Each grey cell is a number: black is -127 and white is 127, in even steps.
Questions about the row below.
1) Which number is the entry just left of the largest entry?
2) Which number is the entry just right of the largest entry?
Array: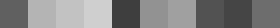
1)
66
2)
-65

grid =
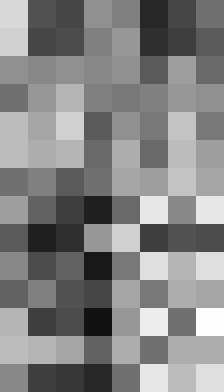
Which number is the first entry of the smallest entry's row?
53
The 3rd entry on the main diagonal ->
16
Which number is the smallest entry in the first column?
-37
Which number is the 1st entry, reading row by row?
88
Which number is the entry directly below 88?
80
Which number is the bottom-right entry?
95
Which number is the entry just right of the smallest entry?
23
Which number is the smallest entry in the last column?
-51
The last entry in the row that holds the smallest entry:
125
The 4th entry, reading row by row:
16
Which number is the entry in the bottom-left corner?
8
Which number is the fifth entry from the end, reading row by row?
-88
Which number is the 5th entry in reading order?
0
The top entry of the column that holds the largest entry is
-15
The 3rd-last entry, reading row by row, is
103
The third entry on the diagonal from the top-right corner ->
-37
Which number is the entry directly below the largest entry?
45
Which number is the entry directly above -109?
-57
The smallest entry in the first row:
-88
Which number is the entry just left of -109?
-51
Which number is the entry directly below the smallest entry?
-29
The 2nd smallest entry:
-103

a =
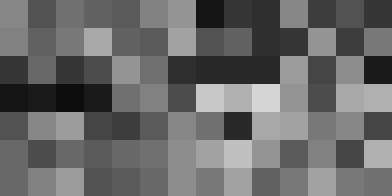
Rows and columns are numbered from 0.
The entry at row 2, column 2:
-73
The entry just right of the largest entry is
20
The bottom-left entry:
-23
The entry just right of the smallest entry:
-101
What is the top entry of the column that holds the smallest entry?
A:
-15
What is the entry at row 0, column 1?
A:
-45
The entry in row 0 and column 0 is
7
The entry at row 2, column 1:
-23
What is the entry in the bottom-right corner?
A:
-15
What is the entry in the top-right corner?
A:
-73
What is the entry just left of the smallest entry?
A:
-101
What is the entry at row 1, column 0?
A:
1
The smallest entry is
-114
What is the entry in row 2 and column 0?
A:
-73
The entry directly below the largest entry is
40
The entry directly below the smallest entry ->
27
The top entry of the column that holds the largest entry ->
-80
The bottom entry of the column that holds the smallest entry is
27

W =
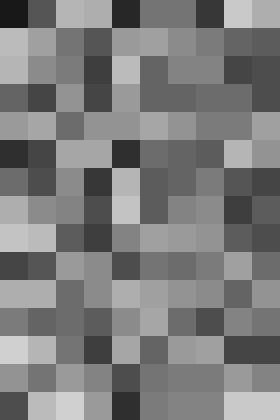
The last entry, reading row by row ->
73
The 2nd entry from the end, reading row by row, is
73
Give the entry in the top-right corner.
46
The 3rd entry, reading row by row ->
53
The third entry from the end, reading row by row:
3
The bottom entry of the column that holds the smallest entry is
-50
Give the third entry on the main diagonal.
-4
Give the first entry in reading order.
-103
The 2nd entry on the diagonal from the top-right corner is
-27
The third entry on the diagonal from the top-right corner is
3
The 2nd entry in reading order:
-42
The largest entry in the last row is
80
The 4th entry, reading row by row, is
46
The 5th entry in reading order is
-88
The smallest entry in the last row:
-80
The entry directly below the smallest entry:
59
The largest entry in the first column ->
80

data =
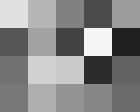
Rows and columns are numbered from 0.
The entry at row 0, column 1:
54
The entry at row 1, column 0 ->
-41
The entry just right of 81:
75
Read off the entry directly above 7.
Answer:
-83
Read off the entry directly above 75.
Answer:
-61
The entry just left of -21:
7

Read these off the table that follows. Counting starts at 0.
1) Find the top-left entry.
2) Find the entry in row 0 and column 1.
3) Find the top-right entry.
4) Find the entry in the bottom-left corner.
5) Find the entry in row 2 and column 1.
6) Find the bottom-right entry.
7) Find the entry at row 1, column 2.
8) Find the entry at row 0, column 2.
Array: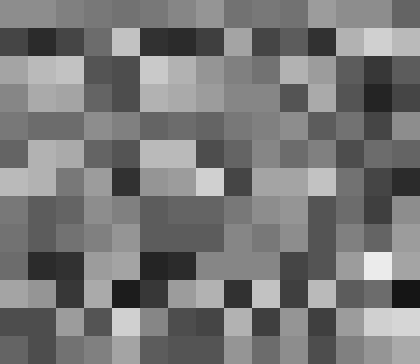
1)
13
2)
13
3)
-27
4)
-27
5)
58
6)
42
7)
-58
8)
0
